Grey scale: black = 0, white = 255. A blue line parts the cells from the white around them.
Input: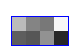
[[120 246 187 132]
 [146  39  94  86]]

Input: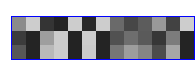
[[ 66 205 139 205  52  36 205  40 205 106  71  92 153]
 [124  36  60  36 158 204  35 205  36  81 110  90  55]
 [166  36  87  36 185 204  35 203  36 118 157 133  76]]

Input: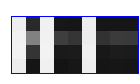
[[ 22  22 238  41 240  23  22 237  22]
 [ 59  57 241 129 241  62  53 237  50]
 [ 28  27 242  52 242  26  27 240  24]
 [ 22  21 236  21 240  20  23 238  21]]

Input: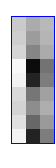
[[171 184 202]
 [156 181 206]
 [133 171 213]
 [ 12 115 248]
 [ 35 125 242]
 [118 161 217]
 [141 174 211]
 [103 154 224]
 [ 35 125 244]]

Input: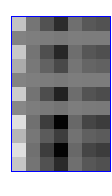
[[ 88  82 195 117  82  44 111]
 [124 124 130 126 124 121 125]
 [ 86  79 200 116  79  39 110]
 [101  97 171 120  98  73 117]
 [124 124 130 126 124 121 125]
 [ 83  76 204 115  77  34 109]
 [122 121 135 125 121 116 125]
 [ 69  60 223 112  61   4 104]
 [ 96  91 182 119  91  61 114]
 [ 69  60 223 112  61   4 104]
 [ 87  80 197 116  81  42 111]]

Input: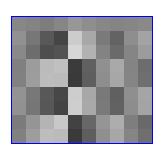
[[134 137 135 131 125 134 151 142 135 132]
 [142 163 145 119  88  69 204 168 122  99]
 [133 156 137 109  78  83 214 178 131 106]
 [132 109 128 156 187 192  59  96 144 169]
 [133 111 129 157 189 187  58  94 142 167]
 [143 165 147 120  88  71 205 168 121  96]
 [141 164 145 118  87  68 206 169 122  98]
 [126 105 123 149 180 200  66 103 149 173]
 [133 111 129 157 189 187  58  94 143 167]]

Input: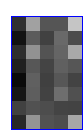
[[ 85 197  48 161  85]
 [105  76  18  91  65]
 [101 169  46 146  83]
 [ 96  86  32  87  68]
 [ 87  67  10  96  64]
 [110  80  22  94  66]
 [ 68  67  65  81  77]
 [ 77 167  40 148  82]]

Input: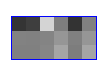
[[ 51 129  52  62 212 126]
 [128 150 130 129 132 150]
 [125 165 128 128 134 165]]
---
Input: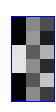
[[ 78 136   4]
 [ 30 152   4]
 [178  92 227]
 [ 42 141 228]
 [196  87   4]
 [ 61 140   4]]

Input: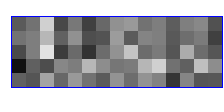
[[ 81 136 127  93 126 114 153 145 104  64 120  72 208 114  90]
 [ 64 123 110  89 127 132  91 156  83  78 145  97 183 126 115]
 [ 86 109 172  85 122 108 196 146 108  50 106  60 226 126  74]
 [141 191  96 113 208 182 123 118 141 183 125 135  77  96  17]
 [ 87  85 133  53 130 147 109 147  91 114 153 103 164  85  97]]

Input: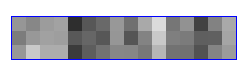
[[169 130  66 146 118 219 169 112 152 105  87  46 162 156 135 150]
 [165  96  95 123 127 201 131  85 150  87 102  88 158 161 152 124]
 [155 132  82 113 114 182 120 134 135 114  93  59 172 172 201 151]]

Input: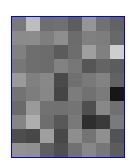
[[ 98 113 149  93 112 110 189 121]
 [104 125 128 108 142 126 140 139]
 [206 128 159 109  91 108 110 128]
 [ 92 100  86 119 130 108 110 119]
 [ 98 131 121 112  74 136 128 154]
 [ 22 123 113 124  69 135 125 115]
 [112 136  79 116 113 114 154 106]
 [122  58  46 121  88 110 174 133]
 [ 83 143 116 142  72 159  71  77]
 [ 92 119 135 113  78  94 143 146]]

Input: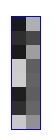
[[175  26]
 [ 72  46]
 [158  27]
 [ 95 203]
 [100 205]
 [ 94  30]
 [102  47]
 [145 200]]

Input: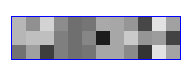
[[161 226  71 150 167 169 117 111 140 211 144 182]
 [ 67 156 149 202 167  28 134 111 127 191 191 182]
 [164 226  52 138 167 167 117 111 127  62 160 114]]
